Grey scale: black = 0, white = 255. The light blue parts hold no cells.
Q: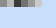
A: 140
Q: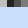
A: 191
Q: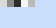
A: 217
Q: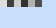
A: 222
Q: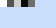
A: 252
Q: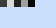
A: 60
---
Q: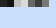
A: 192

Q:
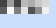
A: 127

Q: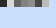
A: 100

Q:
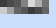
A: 100

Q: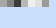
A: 60

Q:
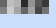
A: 163

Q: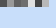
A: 97

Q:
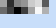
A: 2

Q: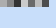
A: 51

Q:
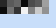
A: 51
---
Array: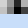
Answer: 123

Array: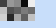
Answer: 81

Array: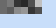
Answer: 92

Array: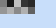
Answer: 176

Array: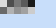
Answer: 177

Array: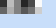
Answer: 175

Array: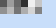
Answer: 185

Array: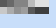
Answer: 171
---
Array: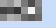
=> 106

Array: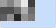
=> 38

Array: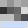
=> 192

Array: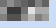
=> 182

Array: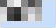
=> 151

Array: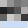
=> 203

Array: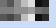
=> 232

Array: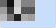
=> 32

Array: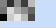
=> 231

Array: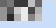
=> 234
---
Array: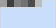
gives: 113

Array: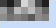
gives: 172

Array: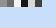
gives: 21

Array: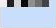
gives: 143

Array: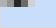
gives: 39

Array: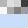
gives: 222
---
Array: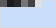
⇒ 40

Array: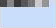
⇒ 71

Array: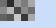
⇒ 56

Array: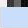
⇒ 56

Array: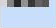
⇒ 56

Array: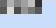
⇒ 75
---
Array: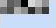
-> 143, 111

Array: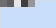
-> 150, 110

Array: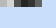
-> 98, 185

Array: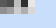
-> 231, 144

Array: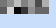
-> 175, 91

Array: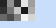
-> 158, 104

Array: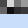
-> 154, 102

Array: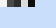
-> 12, 244

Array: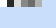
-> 177, 252

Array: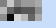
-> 169, 141
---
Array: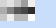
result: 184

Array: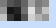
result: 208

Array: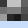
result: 41

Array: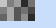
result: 86

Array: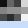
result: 45

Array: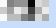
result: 102

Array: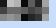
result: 37

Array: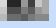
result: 122
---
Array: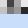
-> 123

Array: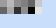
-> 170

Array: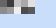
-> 156

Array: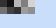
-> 66

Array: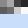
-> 109

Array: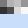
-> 77

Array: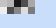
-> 79

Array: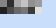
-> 75

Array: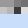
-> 181
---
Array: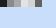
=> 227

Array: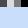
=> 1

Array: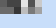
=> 228

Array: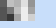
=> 223

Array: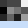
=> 240

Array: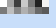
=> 202
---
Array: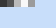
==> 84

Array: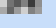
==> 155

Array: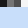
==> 23

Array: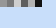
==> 206

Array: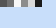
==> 247

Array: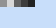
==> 216

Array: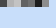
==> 98
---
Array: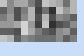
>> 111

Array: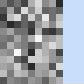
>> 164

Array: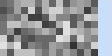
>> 149

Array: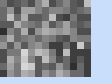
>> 78

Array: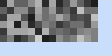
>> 57

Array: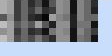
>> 104
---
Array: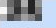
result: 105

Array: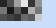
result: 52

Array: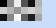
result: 248

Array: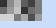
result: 124

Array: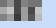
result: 57

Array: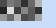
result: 180

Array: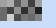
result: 77

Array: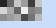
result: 170
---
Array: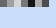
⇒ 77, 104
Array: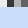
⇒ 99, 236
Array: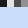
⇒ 145, 25
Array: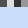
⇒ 151, 80
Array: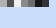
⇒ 51, 177
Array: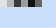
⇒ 101, 225
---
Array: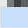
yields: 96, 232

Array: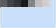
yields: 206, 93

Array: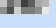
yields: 182, 140

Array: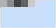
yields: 203, 177

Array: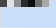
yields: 168, 70

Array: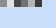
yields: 61, 141
